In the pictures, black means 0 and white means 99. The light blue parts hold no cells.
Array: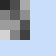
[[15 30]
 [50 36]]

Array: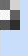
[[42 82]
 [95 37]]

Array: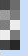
[[28 42]
 [60 48]]

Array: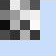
[[23 91]
 [48 60]]

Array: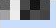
[[39 90]
 [63 92]]

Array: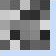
[[48 38]
 [78 81]]

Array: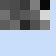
[[31 29]
 [44 30]]

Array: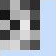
[[31 72]
 [ 8 67]]
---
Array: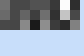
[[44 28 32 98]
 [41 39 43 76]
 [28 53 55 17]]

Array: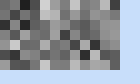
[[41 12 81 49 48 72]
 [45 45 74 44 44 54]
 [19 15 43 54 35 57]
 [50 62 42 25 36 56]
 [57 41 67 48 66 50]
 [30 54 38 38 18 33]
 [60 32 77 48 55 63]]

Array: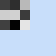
[[25 72]
 [80 23]
 [25 89]]

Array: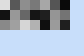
[[86 55 65  4]
 [ 7 40 12 45]
 [53 83  6 12]]

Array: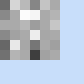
[[42 72 76]
 [53 98 66]
 [66 71 66]
 [53 66 65]
 [40 65 66]
 [44 66 63]]

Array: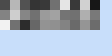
[[29 32 22 89 81]
 [51 52 60 45 68]
 [94 17 57 51 58]]

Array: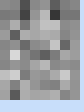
[[54 31 57 49]
 [47 26 72 46]
 [54 46 75 54]
 [60 67 68 52]
 [52 41 57 40]
 [54 53 37 65]
 [52 54 71 56]
 [74 48 57 78]
 [65 68 52 66]
 [63 67 65 52]]
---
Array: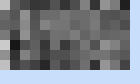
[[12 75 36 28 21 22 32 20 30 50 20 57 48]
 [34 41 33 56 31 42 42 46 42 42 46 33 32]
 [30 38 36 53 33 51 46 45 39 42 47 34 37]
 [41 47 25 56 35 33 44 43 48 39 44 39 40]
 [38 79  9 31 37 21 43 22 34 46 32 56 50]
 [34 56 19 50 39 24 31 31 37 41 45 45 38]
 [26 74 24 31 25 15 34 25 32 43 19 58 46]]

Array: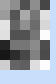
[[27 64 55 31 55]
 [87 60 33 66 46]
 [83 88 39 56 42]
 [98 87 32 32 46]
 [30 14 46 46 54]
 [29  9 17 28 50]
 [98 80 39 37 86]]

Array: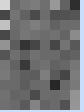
[[18 83 41 46 48 43 59 38]
 [33 27 45 38 29 42 31 32]
 [42 75 42 45 49 45 38 42]
 [54 28 41 46 44 42 44 39]
 [34 57 36 20 27 41 27 45]
 [38 33 43 37 44 41 41 36]
 [46 46 38 22 42 44 38 40]
 [48 47 41 37 36 49 35 27]
 [47 41 41 36 41 42 15 41]
 [57 44 39 40 29 42 41 43]
 [58 43 41 35 51 39 41 32]]

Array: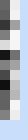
[[92 40]
 [94 37]
 [62 21]
 [96 49]
 [95 85]
 [44  8]
 [63 50]
 [85 28]
 [74  6]
 [71 38]
 [95 38]
 [92 50]]

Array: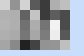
[[74 82 57 82 35 23 68]
 [29 69 68 38 76 23 36]
 [29 70 68 44 67 45 94]
 [34 68 66 46 65 48 92]
 [74 64 53 13 26 57 58]]

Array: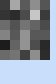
[[33 23 65 35 55]
 [23 20 17 29 77]
 [29 42 32 45 39]
 [34 51 34 57 34]
 [16 11 39 57 30]
 [17 41 45 25 55]]
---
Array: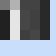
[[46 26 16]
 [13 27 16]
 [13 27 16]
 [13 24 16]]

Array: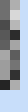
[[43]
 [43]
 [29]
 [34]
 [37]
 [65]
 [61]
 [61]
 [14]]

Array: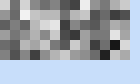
[[82 82 43 33 92 47 79]
 [58 94 72 44 77 41 31]
 [37 39 84 24 40 49 61]
 [61 56 53 29 62 47 64]
 [42 71 77 34 61 43 84]
 [50 52 55 78 55 13 66]]

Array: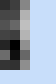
[[18 52]
 [27 69]
 [32 74]
 [26 70]
 [14 56]
 [42 40]
 [20 55]]

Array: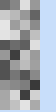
[[42 86]
 [79 59]
 [89 74]
 [88 49]
 [33 37]
 [59 76]
 [32 73]
 [32 33]
 [57 49]
 [65 24]
 [66 88]]

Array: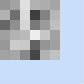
[[58 87 67]
 [69 85 51]
 [40 83 60]
 [62 72 77]
 [59 78 58]
 [63 53 69]]

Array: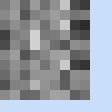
[[48 40 44 76 23]
 [53 33 54 56 48]
 [45 49 44 78 17]
 [25 52 47 58 27]
 [29 46 57 34 52]
 [52 33 52 63 40]
 [46 49 45 78 20]
 [41 39 58 35 54]
 [32 51 57 37 51]
 [53 40 55 62 43]]

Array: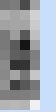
[[46 29]
 [67 67]
 [63 64]
 [47 34]
 [47  8]
 [49 34]
 [54 20]
 [53 46]
 [57 34]
 [49 49]
 [70 70]]
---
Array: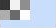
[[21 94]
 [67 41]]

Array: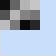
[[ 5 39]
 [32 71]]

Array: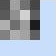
[[31 62]
 [35 56]]

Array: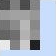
[[31 49]
 [60 63]]

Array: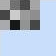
[[67 44]
 [27 79]]

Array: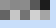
[[57 53]
 [39 77]]
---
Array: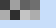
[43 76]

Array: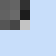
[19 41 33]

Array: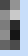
[57 56]

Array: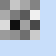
[51 35  6 60]

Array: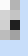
[70 82]

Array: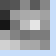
[52 67 73 51 81]

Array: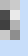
[79 29]
